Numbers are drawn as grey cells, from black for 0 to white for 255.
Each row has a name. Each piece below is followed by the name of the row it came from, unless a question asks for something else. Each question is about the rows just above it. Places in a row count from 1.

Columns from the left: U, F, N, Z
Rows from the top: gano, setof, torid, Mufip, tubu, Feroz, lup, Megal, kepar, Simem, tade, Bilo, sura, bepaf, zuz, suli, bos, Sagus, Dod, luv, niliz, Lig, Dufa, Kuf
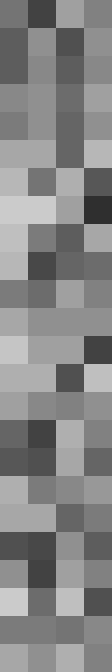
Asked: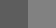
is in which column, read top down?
Z
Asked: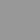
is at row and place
Sagus, 4

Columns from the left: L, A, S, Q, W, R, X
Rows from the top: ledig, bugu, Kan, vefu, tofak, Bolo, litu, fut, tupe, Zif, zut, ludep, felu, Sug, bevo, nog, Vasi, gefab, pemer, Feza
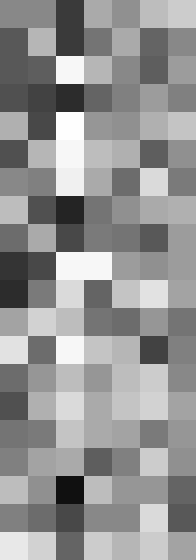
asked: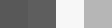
Kan
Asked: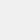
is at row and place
litu, 3
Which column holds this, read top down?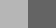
Q
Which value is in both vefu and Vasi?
[128]
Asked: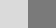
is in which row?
litu
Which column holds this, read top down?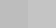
W

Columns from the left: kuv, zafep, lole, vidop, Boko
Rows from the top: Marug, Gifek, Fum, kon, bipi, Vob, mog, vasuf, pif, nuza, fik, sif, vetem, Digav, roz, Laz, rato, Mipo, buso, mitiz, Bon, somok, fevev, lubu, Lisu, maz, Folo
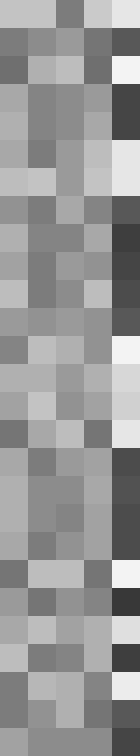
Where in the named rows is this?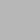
Lisu, 2
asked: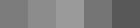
Gifek

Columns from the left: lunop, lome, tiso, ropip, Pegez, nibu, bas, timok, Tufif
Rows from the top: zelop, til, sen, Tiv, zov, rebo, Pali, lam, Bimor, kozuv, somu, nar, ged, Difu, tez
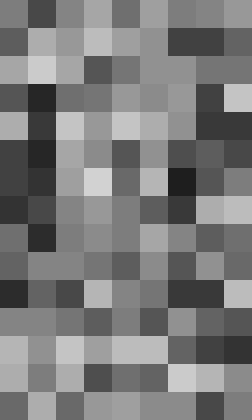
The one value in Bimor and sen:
[166]
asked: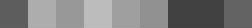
til
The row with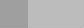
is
ged
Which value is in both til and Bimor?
[93]
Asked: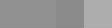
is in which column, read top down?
nibu
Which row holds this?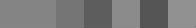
kozuv
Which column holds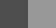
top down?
ropip

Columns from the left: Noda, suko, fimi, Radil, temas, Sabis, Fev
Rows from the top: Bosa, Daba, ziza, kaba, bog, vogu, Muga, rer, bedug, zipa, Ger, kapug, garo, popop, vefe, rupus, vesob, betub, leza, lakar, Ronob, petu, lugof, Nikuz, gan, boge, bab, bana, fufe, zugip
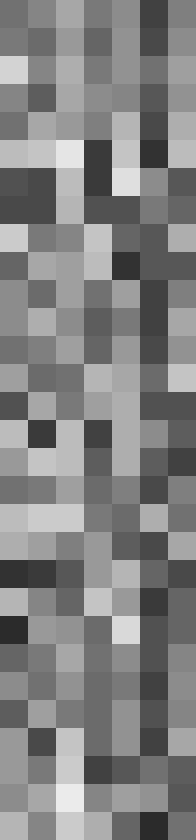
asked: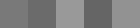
Daba
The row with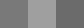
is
betub

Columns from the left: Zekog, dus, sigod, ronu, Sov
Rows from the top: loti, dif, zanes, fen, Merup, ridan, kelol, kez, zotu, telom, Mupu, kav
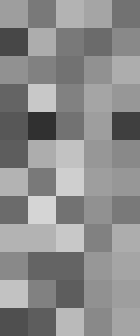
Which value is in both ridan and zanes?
[173]
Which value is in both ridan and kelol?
[151]

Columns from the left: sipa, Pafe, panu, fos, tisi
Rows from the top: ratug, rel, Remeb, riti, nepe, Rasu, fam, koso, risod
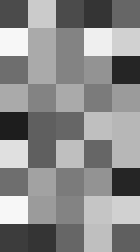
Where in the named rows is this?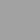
fam, 2
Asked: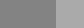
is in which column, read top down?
panu
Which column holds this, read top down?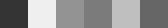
fos
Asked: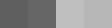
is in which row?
nepe
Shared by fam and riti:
[123]
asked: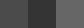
ratug
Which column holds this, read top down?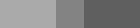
Pafe

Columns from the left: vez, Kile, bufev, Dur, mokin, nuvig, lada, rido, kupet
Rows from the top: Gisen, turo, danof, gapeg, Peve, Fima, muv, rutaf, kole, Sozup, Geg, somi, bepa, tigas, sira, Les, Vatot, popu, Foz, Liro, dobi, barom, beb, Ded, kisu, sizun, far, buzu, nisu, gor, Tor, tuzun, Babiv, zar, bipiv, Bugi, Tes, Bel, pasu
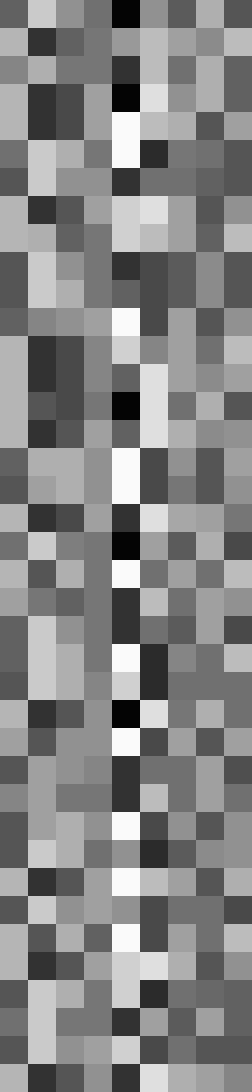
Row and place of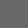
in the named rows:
Bugi, 8
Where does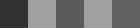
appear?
Tes
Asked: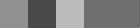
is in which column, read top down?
kupet
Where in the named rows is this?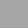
Foz, 7
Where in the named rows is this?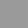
turo, 5
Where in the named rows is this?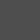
buzu, 9
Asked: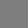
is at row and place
Liro, 3

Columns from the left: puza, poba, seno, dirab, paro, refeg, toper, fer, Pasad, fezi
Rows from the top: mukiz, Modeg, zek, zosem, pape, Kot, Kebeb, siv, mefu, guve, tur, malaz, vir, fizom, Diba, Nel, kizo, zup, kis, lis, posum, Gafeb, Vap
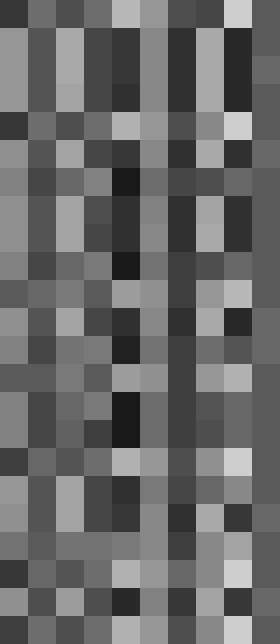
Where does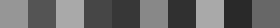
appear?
zek
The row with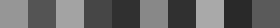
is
zosem
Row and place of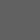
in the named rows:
Nel, 3
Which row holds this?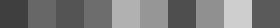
kizo

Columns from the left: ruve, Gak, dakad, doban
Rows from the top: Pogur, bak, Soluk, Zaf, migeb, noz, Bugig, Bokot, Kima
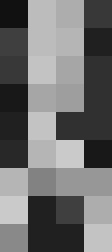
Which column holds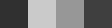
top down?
dakad
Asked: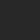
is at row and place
noz, 1
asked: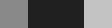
Kima

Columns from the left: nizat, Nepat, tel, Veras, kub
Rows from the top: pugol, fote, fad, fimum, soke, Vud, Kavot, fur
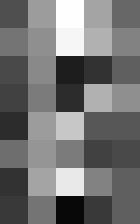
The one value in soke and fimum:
[44]
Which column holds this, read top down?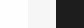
tel

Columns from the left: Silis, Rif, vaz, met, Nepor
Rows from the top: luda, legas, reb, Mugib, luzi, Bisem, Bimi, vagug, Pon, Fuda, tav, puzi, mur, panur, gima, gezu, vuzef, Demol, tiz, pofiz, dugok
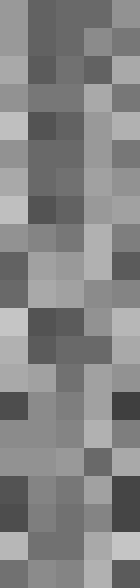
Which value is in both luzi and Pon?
[177]
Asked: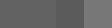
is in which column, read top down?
Rif

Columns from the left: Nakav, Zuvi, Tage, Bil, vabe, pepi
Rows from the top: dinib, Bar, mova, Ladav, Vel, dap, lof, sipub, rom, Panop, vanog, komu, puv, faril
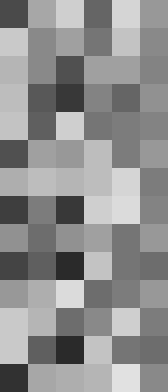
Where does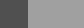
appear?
mova
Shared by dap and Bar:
[160]

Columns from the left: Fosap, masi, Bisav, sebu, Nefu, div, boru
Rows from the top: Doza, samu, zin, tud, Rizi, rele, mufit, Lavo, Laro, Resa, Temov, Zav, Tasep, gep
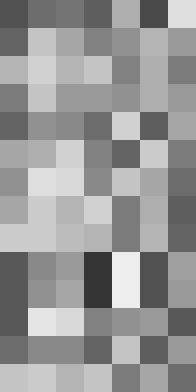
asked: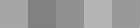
samu
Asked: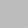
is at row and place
Laro, 3
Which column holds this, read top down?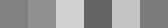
Nefu
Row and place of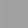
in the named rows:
Resa, 7
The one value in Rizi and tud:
[145]

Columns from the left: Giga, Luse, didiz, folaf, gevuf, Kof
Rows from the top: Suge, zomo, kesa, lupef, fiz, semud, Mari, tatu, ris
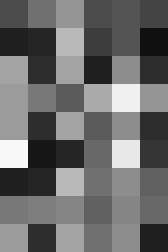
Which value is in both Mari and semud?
[37]
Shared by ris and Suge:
[112]

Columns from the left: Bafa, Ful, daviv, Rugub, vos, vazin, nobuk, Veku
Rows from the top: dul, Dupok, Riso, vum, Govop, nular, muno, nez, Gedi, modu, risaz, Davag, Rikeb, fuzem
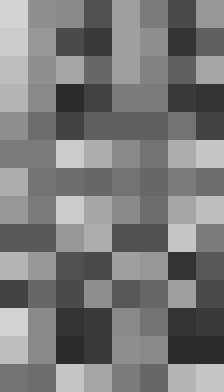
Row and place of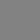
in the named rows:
Riso, 6
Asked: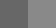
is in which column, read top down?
Ful

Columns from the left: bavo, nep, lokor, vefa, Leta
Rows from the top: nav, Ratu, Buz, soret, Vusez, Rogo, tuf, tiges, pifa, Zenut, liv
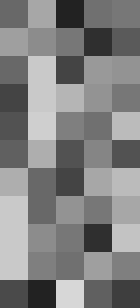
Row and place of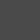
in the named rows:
liv, 1
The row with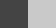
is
soret
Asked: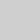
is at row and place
Vusez, 2
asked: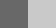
Buz
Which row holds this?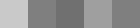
Zenut

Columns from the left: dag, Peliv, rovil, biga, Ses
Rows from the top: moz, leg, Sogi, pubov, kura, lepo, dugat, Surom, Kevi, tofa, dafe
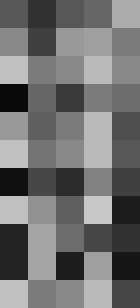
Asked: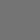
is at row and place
lepo, 2
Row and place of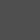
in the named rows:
kura, 5

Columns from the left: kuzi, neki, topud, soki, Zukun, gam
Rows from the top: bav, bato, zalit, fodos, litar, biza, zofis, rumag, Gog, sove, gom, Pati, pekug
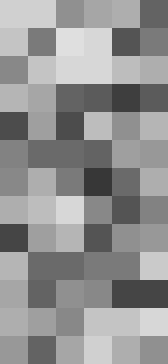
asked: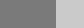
sove
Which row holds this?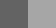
pekug
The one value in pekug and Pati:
[174]
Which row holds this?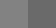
biza
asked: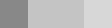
Pati
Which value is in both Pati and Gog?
[159]
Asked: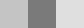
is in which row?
bato

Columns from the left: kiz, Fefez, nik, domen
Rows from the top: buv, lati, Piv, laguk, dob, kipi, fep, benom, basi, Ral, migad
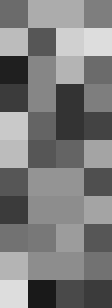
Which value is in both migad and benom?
[59]
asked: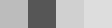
lati
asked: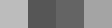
kipi

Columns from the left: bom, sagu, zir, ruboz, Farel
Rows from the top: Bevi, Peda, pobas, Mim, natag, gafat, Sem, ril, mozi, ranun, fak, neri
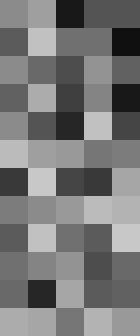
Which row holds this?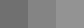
ranun
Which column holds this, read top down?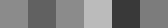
bom
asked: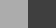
Mim
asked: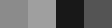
Bevi
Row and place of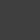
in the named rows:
Mim, 3

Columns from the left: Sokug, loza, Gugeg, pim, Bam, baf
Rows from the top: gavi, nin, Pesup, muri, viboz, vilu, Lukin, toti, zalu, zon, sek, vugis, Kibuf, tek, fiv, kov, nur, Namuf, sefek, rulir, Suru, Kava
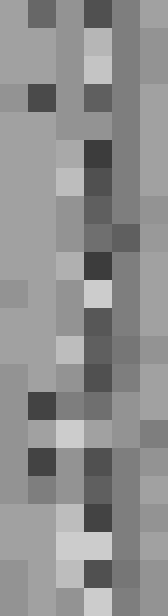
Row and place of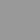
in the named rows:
zalu, 6
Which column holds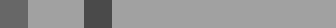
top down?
loza
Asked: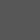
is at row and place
vugis, 4
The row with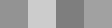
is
sek
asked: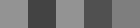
nur
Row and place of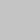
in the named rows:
Pesup, 4
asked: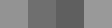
zalu

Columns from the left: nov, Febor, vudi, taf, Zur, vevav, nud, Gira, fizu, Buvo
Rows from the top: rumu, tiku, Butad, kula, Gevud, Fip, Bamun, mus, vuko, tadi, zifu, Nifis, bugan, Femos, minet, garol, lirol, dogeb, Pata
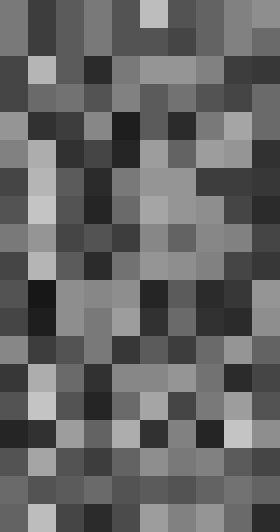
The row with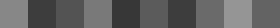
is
bugan
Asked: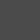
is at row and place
Pata, 5

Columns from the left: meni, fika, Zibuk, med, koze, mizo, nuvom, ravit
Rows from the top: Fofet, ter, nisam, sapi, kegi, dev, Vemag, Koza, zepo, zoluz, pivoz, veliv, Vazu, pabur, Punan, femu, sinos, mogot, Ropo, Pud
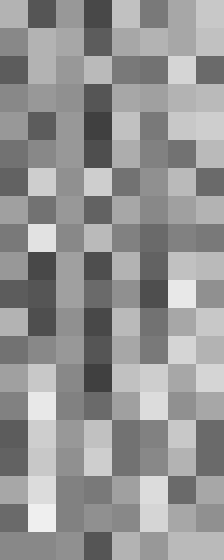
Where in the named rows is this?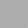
dev, 5
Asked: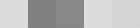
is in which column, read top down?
mizo
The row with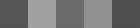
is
pivoz
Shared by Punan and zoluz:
[160]
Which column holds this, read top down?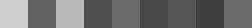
med

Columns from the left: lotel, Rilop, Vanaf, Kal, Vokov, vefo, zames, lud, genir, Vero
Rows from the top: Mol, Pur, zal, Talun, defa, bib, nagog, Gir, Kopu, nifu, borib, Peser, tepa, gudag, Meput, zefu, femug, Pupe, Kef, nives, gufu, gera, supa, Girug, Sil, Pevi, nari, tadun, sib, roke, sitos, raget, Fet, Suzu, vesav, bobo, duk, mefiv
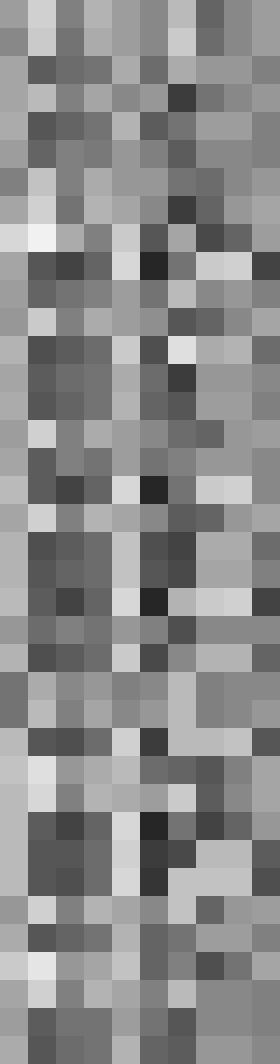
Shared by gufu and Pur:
[108]
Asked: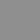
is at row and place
Peser, 6
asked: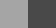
Kopu
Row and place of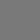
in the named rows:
bib, 4
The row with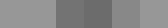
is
nagog

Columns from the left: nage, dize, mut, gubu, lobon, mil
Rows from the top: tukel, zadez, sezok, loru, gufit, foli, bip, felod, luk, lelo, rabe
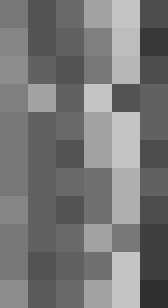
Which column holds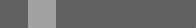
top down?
dize
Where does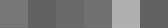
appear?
bip
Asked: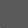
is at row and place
rabe, 2
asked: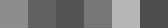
sezok
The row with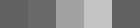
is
gufit
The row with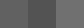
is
felod

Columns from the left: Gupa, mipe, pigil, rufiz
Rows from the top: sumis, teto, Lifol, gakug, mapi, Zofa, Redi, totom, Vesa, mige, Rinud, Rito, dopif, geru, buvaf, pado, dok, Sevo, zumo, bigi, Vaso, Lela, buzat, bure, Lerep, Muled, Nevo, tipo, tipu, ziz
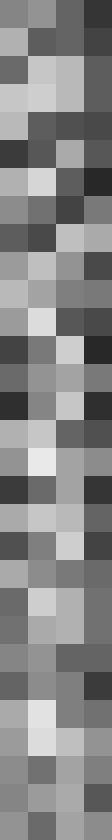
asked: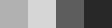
Redi
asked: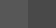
Rito
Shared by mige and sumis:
[147]

